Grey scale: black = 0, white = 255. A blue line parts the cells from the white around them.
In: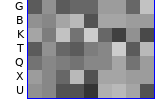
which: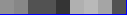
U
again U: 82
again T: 91
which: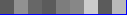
T

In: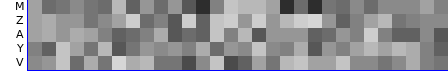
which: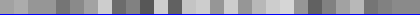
Z
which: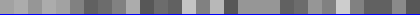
A
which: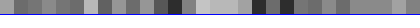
M
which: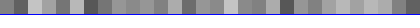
Y

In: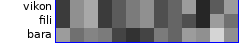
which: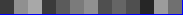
fili
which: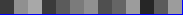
vikon

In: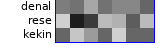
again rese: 187
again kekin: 102
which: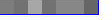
denal

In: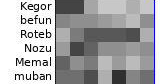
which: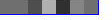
muban
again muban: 111
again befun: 143
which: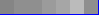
befun
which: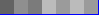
Memal

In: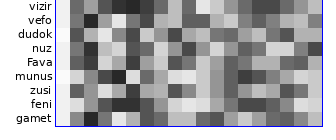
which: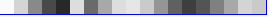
munus
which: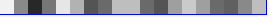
gamet
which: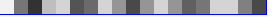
nuz
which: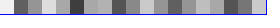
zusi
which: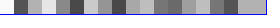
dudok

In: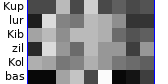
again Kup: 73
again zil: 151
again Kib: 186
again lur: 52
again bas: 8
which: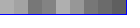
Kol

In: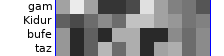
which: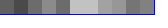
Kidur
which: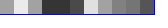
gam
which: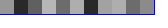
taz

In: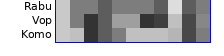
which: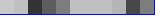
Komo
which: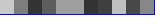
Vop
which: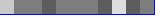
Rabu

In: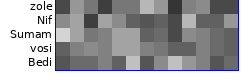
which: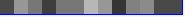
zole
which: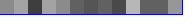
Nif
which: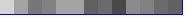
Sumam

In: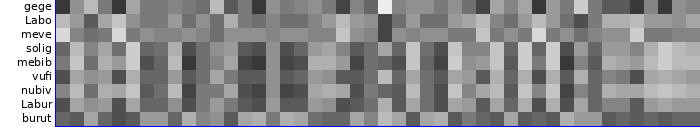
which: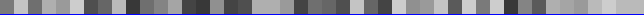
mebib
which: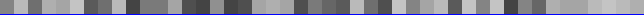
nubiv
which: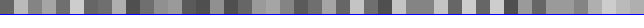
solig

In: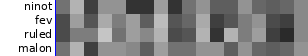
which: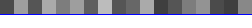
fev
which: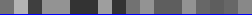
ninot

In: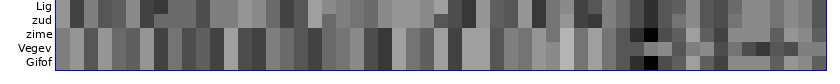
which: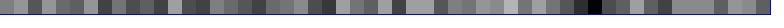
Gifof
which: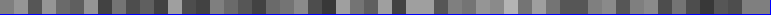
Vegev

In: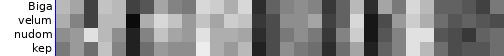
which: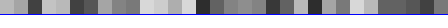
Biga
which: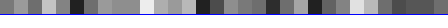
kep

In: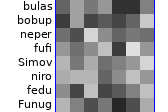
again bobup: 69
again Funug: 78

